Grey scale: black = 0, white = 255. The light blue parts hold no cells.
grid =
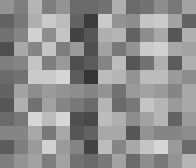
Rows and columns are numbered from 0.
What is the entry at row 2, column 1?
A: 133
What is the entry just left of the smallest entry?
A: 92
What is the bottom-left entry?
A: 126
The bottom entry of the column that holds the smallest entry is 106
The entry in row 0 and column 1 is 126
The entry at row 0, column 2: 181
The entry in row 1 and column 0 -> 99
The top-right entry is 162
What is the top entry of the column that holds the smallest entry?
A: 106
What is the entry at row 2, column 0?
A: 114
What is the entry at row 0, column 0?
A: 147
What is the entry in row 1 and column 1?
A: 120
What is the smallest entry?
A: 53
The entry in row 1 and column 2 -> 175
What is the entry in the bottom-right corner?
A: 181

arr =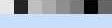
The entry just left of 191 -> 37
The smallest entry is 4

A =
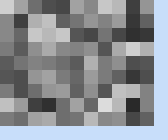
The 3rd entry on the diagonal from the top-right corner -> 71
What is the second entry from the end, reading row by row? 71
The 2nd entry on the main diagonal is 63
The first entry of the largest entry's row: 192
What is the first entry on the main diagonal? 207
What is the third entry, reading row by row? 110
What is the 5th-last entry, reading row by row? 184
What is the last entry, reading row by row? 97
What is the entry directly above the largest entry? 85
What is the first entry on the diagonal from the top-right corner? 149
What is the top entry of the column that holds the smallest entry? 63
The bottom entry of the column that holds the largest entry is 136
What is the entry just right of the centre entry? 176
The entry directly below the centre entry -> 103
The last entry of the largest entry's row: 130
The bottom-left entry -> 123
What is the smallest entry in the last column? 55
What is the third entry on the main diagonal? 199
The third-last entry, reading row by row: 143
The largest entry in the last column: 176
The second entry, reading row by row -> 162
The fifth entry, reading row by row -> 71
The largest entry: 220
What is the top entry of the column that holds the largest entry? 199
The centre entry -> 91

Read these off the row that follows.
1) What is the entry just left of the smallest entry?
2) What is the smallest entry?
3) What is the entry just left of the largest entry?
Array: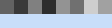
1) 128
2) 45
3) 112

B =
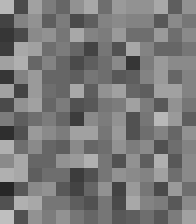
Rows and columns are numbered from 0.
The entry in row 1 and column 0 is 67
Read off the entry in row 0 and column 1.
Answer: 74
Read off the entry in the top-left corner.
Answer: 184
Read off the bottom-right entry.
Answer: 161
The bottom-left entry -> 191
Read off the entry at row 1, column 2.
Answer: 146
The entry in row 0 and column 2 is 161
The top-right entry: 146
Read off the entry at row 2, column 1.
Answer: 74
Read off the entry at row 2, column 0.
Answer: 54
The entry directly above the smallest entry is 176
